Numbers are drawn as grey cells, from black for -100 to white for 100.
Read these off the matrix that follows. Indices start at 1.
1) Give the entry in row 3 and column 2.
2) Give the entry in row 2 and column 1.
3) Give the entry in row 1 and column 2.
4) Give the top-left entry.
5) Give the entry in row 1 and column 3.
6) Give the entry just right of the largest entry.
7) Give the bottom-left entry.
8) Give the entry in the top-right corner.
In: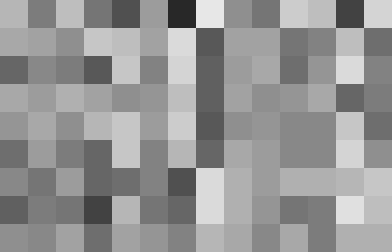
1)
7
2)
32
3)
-3
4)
43
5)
49
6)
12
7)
12
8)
66

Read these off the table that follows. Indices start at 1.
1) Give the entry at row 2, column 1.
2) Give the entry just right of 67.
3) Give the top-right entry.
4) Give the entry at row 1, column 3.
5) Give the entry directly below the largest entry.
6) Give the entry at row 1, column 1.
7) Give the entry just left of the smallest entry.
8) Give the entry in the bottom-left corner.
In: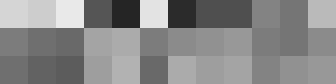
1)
-3
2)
61
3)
46
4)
83
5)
-18
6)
67
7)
-33
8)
-13

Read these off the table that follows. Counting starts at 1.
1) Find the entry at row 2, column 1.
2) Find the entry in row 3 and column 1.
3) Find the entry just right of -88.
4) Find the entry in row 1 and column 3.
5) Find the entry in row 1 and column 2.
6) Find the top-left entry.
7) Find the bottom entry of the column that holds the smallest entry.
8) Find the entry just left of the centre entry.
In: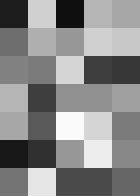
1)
-14
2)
2
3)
42
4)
-88
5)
63
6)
-77
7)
-41
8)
-51

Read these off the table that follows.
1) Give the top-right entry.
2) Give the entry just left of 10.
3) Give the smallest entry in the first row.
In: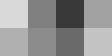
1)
27
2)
38
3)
-55

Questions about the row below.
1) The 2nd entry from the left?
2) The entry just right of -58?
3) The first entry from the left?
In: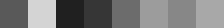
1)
66
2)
-15
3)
-30

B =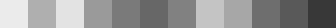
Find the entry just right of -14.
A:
-30
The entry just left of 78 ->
37
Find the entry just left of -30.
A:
-14
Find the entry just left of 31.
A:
54

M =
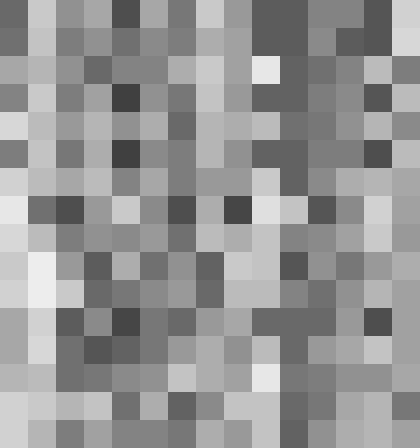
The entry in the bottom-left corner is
64
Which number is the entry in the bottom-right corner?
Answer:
26
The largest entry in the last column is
69
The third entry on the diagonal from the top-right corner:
3
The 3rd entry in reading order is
14
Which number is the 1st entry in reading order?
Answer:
-18
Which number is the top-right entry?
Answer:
64
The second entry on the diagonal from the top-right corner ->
-33
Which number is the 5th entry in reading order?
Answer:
-39
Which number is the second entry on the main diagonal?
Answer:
53
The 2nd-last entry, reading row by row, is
42
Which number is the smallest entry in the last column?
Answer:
-7
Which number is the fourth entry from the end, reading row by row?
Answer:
14

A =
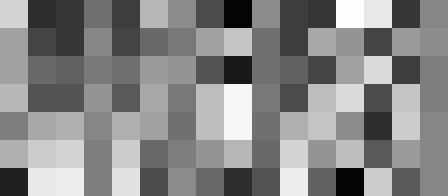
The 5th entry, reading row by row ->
-52
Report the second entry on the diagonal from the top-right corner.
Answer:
21
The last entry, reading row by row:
5
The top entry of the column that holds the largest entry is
99
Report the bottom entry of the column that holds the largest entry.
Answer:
-97
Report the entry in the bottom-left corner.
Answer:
-76
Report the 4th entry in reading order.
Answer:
-12
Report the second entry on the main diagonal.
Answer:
-47
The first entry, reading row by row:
66
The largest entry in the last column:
10
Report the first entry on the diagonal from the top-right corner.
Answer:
5
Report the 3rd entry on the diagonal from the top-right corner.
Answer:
72
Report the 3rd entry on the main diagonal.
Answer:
-24

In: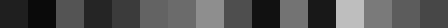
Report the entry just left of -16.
-22
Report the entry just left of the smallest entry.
-76

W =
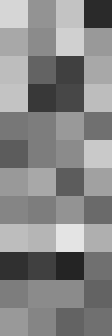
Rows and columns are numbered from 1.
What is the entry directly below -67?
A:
20
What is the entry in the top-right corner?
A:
-67
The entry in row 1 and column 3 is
53
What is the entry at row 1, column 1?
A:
68
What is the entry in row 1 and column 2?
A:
15
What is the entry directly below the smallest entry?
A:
9
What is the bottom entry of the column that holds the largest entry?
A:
-22
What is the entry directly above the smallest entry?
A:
79
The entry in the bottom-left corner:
20
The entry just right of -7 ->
-2
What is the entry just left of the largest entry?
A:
42
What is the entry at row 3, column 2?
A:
-22
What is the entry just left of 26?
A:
-28
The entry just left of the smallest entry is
-50

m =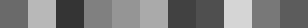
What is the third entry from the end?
67
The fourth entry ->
0
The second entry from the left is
44

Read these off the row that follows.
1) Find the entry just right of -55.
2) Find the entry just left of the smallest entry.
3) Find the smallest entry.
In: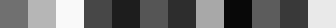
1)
83
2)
32
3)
-94

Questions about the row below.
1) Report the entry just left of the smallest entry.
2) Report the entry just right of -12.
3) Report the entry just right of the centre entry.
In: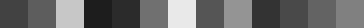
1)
56
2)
83
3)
-33

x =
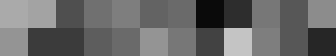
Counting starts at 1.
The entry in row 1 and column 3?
-38
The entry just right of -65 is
-7
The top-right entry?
10
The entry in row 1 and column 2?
28
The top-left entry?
33
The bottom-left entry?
16
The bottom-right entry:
-70

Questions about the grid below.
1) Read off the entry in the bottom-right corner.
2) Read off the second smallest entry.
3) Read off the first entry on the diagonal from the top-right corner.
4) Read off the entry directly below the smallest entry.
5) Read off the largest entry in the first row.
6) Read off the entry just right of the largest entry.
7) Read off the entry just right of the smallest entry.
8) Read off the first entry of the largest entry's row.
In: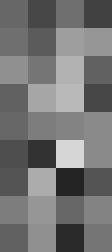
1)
-8
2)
-67
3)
-49
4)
-19
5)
-13
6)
8
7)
-34
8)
-39
